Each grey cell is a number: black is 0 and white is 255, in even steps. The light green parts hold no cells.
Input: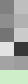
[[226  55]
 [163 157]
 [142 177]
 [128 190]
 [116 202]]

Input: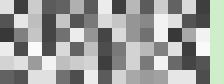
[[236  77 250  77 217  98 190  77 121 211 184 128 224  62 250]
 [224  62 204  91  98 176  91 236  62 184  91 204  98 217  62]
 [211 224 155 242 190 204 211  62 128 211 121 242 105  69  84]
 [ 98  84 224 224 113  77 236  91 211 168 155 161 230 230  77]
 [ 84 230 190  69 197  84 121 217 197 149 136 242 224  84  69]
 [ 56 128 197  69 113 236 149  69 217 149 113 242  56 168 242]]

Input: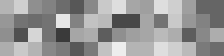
[[180 207 143 130 108  87 136 201 222 166 159 222 207 159 101 101]
 [173 201 180 136 122  87 122 194 237 180 180 222 207 186 122 108]
 [151 115 108 115 230 130 194 186  72  72 166 115 201 151 130 101]
 [143  80 214 115  58 166 173  93 143 159 166 186 173  93 136 173]]

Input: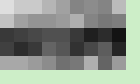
[[222 202 202 181 161 132 140 132 187]
 [194 161 148 148 155 175 132 120 126]
 [168 168 155 140 112 120 175 100 155]
 [ 64  44  57 100  86  50  72  93  37]
 [ 57  64  72  80  80  57  31  44  19]]

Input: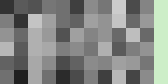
[[183  90 176 168 126 139 118 176  90 126 147]
 [147 105 176 153  82 160 132 147 105 190 105]
 [126  51 196 160 112  98 160 147 196 105 153]
 [112  31 168 112  43  75 126  63 183  69 139]
 [ 98  82 168 139  75  98 139 132 160 153 118]
 [ 51  90  82 118 112  63 139 118 204  75 132]]

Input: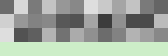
[[222  82  95 179 114 171 144 108 130 179 159 136]
 [208 151 130 136  88  82 165  60 144  74  74 187]
 [108 216 122 195 151 136 222 201 165 195 122 101]]

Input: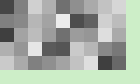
[[202 170 128 143 163 194 222  63 104]
 [176 150 230  91  85 202 182 136 120]
 [128 136 182 163 236  77  97 208 188]
 [ 70 128 208 176 112 143 170 194 214]
 [ 63 163 188 156 112 156 150 222 170]]

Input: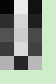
[[178  38 185]
 [ 82 205  74]
 [ 59 219  66]
 [ 45 213  31]
 [  5 235  17]]
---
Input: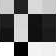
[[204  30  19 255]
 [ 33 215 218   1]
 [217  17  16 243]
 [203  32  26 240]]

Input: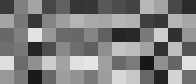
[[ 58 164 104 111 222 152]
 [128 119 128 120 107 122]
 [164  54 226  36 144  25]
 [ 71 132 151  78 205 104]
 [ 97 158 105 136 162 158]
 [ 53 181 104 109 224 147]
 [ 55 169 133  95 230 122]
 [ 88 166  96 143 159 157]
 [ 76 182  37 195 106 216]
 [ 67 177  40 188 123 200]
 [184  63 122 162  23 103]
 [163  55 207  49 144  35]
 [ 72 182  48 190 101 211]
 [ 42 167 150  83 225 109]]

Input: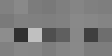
[[129 122 141 129]
 [137 129  48 135]
 [124 128 192 134]
 [121 127  79 126]
 [127 129  95 133]
 [133 137 136 137]
 [128 135  63 125]
 [126 132 110 125]]

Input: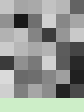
[[197 145 178 203  58 218 207]
 [165  25 193 183 144 106 127]
 [169 111 132 168 121 110 166]
 [194 208  60 179 209 134 140]
 [183 135 150  92  90 159  35]
 [ 99 166 201  69  40  32  74]]

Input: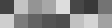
[[ 66 206]
 [195 124]
 [148  99]
 [167  84]
 [221  78]
 [ 71 193]
 [ 57 212]
 [115 162]]

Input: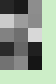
[[ 39 203 130  42 114]
 [ 26 157 111 102 137]
 [141 139 216  32  21]]

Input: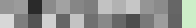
[[149 215]
 [155 126]
 [ 42  83]
 [139 208]
 [162 102]
 [134 195]
 [126 112]
 [194 137]
 [178 103]
 [198  77]
 [149 121]
 [139 157]
 [102  99]]

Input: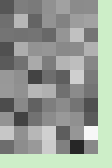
[[ 86 111 116  80  90 152 153  76 147 199 109]
 [126 183 114 173 114 143 145 137  66 145 141]
 [122 100 116 147 170  67 183  97 114 183 153]
 [145 147 104 150 125 110 176 126 140 208 204]
 [161 130 149 137 180  94 112 139 153  93 128]
 [139 157 193 139 190 207 139 116 144 150  38]
 [140 162 116 177 134 122 116  79  90 247 136]]
